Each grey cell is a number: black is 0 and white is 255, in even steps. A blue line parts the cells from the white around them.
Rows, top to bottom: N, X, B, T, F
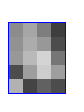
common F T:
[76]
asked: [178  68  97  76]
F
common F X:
[76]

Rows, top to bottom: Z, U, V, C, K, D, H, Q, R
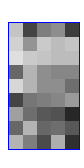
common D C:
[134]
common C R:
[180]
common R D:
[126]
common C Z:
[142]
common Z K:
[142]
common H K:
[110]
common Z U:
[196]

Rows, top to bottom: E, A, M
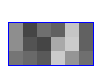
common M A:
[203]
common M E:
[111]
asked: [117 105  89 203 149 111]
M
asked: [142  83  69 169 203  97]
A
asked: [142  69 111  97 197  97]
E

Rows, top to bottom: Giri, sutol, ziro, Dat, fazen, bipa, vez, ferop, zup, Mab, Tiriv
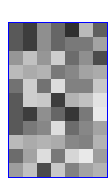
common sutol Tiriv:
[163]
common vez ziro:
[143]
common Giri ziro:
[143]
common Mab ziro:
[108]
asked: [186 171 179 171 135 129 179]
zup

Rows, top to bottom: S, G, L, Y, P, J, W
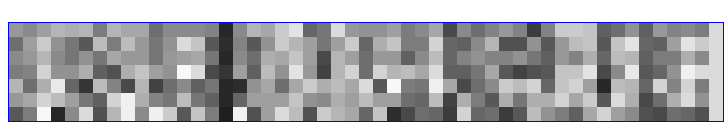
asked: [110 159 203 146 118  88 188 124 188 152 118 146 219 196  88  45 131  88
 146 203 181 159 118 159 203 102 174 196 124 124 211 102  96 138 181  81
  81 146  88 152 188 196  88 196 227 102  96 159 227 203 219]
G
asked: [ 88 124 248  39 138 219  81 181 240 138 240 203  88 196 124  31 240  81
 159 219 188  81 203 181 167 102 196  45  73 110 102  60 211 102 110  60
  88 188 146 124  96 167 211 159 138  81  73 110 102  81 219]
W

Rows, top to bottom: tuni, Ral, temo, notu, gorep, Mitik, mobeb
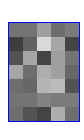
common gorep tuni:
[110]
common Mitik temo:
[116]
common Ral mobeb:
[68]
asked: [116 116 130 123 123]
Mitik

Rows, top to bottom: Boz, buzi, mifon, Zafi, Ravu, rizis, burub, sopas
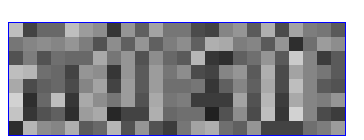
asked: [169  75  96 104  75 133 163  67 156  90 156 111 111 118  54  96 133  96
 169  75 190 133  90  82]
Ravu
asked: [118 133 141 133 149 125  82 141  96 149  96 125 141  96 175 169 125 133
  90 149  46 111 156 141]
buzi
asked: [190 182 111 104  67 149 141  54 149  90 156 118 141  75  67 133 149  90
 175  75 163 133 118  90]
Zafi
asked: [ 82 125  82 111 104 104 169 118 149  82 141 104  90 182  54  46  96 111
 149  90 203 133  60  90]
mifon
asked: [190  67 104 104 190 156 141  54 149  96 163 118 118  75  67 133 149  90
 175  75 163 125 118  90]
Boz

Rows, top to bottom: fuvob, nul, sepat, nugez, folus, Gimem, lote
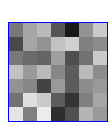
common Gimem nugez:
[92]
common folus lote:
[153]
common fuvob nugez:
[186]
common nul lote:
[127]
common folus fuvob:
[147]
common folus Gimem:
[92]

